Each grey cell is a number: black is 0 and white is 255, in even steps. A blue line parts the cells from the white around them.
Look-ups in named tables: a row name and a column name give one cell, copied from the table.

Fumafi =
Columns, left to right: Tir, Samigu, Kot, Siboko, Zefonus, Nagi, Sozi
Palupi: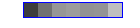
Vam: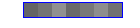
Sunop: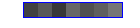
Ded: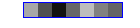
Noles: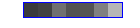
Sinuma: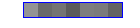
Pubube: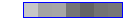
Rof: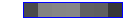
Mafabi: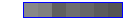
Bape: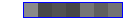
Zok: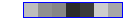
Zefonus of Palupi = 146
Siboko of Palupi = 156
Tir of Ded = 167
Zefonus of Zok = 59
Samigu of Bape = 72
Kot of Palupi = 150
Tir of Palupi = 61
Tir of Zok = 189
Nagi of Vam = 142

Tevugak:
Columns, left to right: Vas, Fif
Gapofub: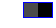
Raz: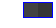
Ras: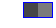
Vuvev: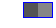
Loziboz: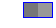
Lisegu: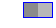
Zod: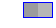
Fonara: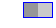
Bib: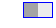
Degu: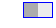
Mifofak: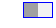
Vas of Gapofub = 75
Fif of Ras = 123
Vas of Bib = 164
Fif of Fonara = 202
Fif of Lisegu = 184
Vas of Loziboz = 119
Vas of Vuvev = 85
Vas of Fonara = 151
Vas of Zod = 156
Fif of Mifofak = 242
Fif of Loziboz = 153
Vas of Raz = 66
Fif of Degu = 236
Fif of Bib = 236
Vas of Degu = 172
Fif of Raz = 53
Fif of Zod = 182
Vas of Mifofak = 161
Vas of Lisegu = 139

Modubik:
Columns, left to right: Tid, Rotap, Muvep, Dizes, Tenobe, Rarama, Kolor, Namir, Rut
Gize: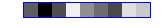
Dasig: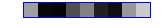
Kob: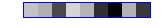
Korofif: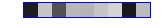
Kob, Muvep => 73
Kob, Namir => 178
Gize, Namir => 223
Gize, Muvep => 78
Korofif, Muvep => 82
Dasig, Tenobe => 129
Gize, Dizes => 240
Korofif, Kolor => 212
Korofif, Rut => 188
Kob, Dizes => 213
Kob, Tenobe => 180

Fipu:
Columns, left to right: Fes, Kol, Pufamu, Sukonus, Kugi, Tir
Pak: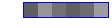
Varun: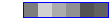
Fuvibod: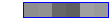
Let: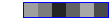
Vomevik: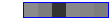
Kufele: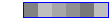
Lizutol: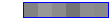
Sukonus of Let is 98
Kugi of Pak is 109
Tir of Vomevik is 125
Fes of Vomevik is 139
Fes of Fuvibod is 142
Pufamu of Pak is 114
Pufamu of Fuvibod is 103
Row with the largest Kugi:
Let

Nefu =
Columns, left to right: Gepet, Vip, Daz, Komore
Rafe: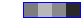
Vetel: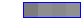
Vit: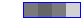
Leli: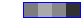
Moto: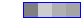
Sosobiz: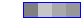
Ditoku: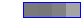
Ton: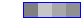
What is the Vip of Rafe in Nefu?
184
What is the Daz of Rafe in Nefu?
137
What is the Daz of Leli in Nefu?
135
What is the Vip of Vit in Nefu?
101
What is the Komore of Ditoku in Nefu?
164
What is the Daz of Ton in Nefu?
168
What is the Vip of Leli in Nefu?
170
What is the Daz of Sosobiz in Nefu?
169
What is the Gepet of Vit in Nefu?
121
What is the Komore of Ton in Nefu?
144
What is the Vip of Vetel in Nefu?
142
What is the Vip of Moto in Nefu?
205
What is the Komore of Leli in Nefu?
49
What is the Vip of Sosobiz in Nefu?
198
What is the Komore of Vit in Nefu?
210
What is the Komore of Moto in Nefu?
164
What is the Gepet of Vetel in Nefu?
124

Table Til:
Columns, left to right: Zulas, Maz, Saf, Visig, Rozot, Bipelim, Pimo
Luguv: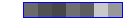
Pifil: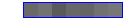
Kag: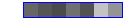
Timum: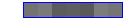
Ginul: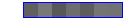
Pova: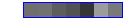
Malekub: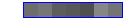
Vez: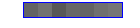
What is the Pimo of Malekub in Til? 116
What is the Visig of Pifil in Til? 104
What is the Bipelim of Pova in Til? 156
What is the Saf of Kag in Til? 75
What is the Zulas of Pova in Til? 111
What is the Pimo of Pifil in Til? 119
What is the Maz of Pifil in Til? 114
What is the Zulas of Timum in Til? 115
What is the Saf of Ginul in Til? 88
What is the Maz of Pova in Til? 113
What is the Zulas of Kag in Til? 102
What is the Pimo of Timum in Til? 117
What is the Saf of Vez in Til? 88
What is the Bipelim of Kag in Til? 195
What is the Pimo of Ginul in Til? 114
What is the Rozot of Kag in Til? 82
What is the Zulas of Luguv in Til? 106
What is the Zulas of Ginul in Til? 96
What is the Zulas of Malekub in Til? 109
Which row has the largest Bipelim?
Luguv

